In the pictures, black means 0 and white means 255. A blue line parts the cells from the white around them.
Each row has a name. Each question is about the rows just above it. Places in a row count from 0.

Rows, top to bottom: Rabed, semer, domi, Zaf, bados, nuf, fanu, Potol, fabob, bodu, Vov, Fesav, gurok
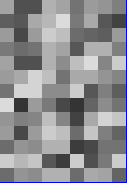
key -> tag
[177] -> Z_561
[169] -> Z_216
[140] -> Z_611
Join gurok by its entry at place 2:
Z_611
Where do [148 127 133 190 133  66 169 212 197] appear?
fabob
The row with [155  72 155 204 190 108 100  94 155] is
domi
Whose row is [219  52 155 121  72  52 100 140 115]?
Potol
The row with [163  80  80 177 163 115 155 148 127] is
Rabed

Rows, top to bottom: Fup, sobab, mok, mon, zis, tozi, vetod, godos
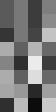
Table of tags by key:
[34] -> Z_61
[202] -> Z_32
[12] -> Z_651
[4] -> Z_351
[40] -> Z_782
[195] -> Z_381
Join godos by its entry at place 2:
Z_651
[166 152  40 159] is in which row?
vetod
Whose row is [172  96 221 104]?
tozi
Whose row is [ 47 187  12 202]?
godos
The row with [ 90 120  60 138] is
sobab

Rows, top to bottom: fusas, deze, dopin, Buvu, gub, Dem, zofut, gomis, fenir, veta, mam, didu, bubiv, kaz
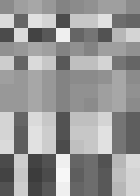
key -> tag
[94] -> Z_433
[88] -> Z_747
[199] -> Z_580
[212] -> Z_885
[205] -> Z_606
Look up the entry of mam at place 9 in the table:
Z_433
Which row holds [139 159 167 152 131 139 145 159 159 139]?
fusas
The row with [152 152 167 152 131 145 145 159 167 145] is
zofut
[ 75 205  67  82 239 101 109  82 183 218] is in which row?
didu
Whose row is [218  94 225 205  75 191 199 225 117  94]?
mam

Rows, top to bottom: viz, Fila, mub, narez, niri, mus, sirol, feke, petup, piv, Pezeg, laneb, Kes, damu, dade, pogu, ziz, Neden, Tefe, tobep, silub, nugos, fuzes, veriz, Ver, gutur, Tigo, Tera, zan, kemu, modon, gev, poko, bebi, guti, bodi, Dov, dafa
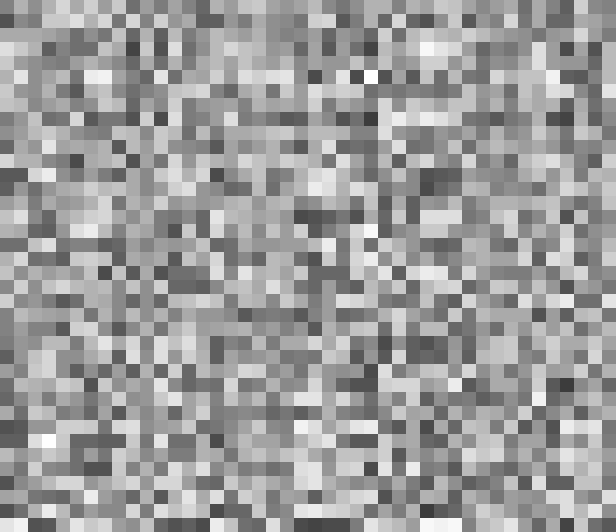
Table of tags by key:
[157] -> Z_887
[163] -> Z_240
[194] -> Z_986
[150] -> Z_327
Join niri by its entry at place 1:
Z_887
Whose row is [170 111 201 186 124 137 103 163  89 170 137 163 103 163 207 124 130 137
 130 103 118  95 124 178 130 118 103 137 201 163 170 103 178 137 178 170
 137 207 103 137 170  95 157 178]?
kemu
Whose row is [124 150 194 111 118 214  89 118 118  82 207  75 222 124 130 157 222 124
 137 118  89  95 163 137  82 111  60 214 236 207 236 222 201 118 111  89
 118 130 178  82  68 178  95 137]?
petup
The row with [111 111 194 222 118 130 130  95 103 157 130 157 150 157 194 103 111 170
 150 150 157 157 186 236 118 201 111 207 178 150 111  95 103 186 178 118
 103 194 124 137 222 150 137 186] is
Neden

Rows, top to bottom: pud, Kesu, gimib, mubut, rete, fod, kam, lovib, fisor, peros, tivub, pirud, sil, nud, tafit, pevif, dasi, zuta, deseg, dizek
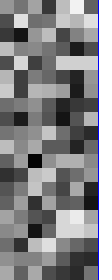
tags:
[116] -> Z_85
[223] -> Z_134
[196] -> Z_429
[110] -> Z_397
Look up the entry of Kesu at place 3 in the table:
Z_85
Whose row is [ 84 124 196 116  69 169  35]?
nud
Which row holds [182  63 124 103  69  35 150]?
fod

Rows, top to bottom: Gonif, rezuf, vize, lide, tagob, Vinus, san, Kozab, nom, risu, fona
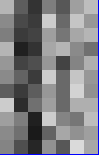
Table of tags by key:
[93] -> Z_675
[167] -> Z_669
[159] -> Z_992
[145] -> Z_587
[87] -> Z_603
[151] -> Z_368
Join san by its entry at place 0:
Z_675
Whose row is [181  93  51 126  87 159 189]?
Gonif
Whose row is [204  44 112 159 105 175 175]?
Kozab
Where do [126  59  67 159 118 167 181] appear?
vize
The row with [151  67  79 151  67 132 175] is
tagob

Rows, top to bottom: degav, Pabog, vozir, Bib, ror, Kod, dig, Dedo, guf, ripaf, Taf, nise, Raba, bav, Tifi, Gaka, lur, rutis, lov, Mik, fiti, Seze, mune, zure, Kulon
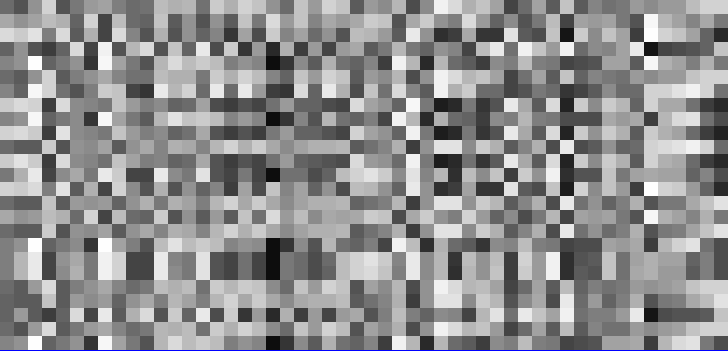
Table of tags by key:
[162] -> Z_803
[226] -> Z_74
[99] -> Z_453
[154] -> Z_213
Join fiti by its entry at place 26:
Z_803
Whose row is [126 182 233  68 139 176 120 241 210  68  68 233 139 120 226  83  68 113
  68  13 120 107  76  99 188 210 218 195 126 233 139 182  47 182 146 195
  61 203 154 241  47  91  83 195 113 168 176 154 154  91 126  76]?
Mik
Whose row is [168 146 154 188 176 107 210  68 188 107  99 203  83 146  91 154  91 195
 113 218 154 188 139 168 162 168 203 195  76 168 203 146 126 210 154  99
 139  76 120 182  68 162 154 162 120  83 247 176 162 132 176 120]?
Gaka
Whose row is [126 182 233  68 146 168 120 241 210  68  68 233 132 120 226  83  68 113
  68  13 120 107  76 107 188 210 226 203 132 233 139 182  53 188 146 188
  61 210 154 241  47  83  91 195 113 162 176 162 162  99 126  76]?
lov
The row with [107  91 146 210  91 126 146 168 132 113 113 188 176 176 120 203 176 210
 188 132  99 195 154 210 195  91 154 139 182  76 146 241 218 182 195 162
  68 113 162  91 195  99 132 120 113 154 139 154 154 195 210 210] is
Kod

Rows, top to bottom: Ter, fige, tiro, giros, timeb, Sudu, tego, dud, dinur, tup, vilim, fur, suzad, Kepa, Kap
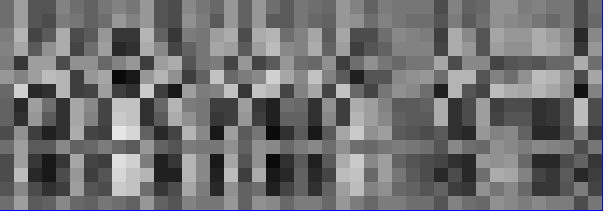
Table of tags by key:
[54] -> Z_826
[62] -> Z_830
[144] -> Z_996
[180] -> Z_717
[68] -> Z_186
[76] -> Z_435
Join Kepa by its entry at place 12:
Z_435
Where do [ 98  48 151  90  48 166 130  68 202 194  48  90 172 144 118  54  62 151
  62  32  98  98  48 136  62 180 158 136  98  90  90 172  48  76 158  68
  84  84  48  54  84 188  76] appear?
dinur
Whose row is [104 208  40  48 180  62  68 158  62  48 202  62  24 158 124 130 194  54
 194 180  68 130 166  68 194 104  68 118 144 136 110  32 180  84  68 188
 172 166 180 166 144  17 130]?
tego

